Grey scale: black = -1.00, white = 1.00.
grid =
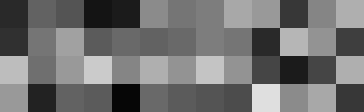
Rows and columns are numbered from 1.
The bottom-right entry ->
-0.57
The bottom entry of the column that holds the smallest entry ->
-0.95
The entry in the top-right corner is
0.37
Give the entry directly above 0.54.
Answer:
-0.02
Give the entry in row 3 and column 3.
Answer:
0.20
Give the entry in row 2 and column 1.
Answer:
-0.62
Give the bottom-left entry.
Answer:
0.20
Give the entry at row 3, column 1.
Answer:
0.48
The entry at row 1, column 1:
-0.68
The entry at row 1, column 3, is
-0.34
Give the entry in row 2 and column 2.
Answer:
-0.08
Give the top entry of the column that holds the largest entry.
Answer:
0.20
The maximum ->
0.75
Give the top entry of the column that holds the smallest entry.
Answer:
-0.79

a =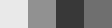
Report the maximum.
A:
0.83
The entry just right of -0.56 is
-0.13

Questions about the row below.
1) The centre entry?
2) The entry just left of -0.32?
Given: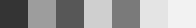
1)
0.62
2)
0.23

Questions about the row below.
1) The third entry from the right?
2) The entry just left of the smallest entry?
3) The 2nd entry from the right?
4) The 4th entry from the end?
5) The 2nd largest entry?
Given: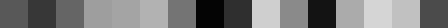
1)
0.67
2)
-0.09
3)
0.51
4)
0.34
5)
0.62

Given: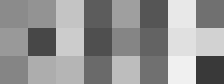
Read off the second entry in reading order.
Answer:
0.15
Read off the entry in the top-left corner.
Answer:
0.09
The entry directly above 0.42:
0.60
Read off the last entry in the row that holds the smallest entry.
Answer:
-0.55
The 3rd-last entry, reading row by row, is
-0.12
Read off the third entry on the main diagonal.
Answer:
0.42
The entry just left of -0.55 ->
0.88

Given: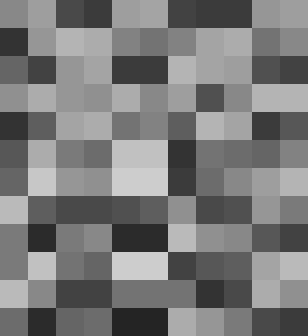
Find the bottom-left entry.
-0.15
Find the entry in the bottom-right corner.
-0.54
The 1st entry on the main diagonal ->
0.07
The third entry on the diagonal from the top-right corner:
0.24
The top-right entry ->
0.24
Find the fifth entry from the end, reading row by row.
0.35
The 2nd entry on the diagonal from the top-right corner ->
-0.10
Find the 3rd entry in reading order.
-0.43
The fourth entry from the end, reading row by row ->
0.18
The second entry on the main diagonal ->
0.18
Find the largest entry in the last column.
0.46

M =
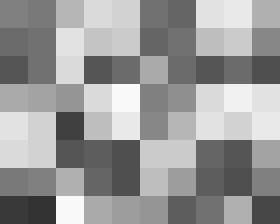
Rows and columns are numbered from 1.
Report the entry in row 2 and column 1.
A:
-0.16
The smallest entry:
-0.60
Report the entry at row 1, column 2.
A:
-0.05
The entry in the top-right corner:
0.38
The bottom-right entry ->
-0.44
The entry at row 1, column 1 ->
0.00
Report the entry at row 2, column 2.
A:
-0.11
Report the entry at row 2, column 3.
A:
0.77
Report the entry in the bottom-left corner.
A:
-0.55
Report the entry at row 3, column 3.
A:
0.71
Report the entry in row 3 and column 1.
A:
-0.33
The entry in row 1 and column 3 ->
0.43

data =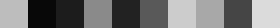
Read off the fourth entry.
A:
0.08
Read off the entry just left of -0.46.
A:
0.32
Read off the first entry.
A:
0.48

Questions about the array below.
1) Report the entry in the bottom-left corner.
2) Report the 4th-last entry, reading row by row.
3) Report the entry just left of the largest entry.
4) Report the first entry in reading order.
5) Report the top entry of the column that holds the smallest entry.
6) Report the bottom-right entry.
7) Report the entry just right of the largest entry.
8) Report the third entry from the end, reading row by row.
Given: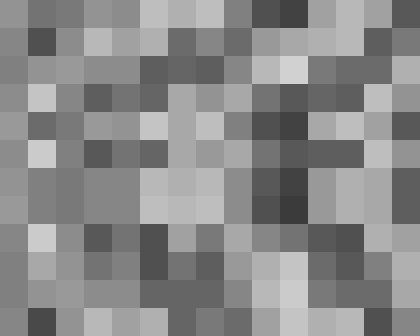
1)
0.05
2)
0.38
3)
0.44
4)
0.15
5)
-0.48
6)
0.05
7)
-0.05
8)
0.44

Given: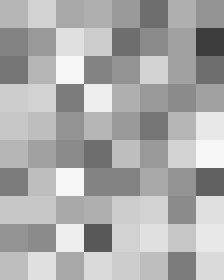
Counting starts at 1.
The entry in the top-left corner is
0.43
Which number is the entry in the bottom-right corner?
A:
0.71
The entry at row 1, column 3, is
0.32
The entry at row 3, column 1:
-0.08
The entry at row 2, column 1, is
0.03
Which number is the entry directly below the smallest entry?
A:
-0.14
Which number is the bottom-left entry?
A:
0.49
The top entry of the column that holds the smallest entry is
0.15
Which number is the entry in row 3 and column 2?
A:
0.43
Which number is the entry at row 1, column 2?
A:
0.65
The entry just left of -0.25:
0.15
